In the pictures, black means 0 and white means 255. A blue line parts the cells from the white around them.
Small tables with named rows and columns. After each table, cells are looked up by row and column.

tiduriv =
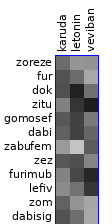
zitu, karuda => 129
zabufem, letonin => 195
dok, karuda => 80
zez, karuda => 87
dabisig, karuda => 82
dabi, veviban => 102
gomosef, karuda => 88
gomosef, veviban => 122
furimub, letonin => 71

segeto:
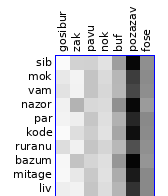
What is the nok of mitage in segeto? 225
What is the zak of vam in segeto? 242
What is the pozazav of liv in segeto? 50
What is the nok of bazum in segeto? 223
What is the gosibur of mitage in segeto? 248
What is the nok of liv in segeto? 221

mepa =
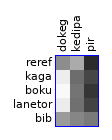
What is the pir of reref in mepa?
43
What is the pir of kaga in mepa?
70
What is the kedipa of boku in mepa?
116
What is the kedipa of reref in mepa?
171
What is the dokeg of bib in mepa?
155
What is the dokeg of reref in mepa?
141
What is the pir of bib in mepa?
122
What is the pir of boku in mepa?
53
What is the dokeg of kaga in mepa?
237
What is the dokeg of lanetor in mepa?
236
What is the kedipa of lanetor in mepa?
112
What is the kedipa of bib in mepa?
134
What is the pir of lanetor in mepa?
67
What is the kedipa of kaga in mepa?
109
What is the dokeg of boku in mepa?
249
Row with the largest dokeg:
boku

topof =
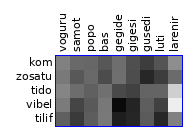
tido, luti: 100
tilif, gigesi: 38
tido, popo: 96
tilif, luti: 39
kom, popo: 103
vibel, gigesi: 36
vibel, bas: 120
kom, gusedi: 61
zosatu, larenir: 107
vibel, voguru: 123
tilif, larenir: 129

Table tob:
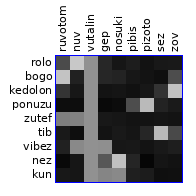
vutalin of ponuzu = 145
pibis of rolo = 29
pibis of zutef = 19
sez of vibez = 25
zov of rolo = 25
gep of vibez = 143
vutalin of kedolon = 145
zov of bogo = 77
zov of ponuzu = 26
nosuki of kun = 137
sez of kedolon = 51
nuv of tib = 14
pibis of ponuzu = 77
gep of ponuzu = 9
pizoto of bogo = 19
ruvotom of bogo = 195
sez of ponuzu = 35
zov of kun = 16
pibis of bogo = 23
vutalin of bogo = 145

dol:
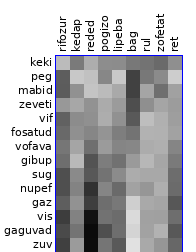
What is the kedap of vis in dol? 130
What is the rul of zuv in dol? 169
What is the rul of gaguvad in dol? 162
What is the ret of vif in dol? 158
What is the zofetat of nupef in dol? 175
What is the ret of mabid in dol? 161
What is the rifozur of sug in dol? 79
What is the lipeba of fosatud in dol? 126
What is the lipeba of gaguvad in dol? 110

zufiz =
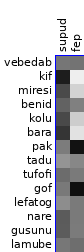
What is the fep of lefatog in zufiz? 122
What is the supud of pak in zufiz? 124
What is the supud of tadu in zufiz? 148
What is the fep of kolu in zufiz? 205
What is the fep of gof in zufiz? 15
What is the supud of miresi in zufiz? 74
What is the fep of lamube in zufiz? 110
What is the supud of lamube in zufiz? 119
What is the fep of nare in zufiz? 122
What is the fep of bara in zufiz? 226
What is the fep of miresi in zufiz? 210
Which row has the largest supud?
tadu

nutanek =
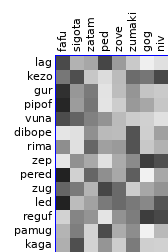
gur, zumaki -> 149
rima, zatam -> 102
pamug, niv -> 185
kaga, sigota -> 79
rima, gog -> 200
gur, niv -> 202
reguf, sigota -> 133
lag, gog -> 239
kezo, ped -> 220
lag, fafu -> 74
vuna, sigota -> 100
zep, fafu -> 229
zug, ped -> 70
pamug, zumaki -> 141

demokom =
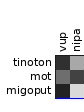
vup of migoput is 34
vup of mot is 110
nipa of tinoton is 168
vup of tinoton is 48
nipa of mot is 66
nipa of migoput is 217
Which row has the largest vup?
mot

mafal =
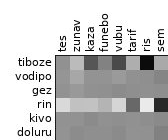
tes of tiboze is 145
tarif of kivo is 145
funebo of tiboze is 130
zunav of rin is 193
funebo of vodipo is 147
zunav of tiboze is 187
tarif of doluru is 146
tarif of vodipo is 145
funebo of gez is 144
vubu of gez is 140
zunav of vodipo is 167
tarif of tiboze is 174
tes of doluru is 147
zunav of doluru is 140
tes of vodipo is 149
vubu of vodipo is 154

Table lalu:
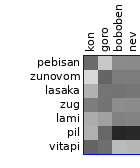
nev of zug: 139
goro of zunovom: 101
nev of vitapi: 182
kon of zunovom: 215
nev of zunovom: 124
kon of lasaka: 177
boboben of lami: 129
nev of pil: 41
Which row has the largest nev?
vitapi

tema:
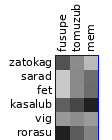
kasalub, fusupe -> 95
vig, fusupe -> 153
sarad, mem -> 110
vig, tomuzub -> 141
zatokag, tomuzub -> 140
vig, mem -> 155
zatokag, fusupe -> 82
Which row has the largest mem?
zatokag

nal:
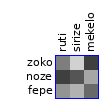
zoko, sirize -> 209
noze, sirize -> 85
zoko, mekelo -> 63
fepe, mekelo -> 105
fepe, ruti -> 147
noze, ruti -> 63
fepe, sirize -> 178
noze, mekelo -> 166
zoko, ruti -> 126

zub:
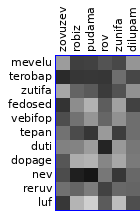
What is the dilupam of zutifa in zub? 145
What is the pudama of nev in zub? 22
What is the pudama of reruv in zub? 124
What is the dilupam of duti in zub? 119
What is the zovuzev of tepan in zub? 114
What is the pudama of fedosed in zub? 178
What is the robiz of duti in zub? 131
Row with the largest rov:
tepan

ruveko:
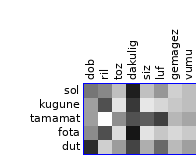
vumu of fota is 202
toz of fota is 219
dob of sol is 118
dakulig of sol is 30
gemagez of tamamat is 183
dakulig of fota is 22
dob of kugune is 159
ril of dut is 207
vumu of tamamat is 166
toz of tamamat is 142
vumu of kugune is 190
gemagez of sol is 208
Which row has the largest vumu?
fota

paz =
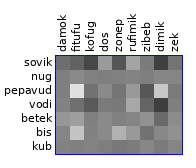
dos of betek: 138
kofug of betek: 128
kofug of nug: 129
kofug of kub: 131
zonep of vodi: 121
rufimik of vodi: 168
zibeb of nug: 127
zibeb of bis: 114
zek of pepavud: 122
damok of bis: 133
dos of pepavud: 138
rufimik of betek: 133
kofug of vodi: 89
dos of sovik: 154
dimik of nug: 134
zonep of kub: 120
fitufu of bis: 196
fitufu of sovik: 98

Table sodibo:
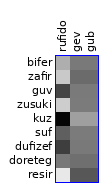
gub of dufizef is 121
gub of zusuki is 123
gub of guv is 122
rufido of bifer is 174
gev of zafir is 107
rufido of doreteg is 120
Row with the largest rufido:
resir

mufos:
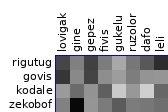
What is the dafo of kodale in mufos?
207
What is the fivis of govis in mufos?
142
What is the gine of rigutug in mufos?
128
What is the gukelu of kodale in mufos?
202
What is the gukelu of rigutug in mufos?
168
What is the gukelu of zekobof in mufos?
91
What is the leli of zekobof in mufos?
111
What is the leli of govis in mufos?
149
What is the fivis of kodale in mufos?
95
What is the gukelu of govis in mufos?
157
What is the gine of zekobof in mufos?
8
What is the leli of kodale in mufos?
103
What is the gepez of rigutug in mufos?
65
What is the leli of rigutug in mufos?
45
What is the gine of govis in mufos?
137
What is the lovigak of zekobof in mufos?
129
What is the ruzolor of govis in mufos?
125
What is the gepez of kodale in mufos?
147

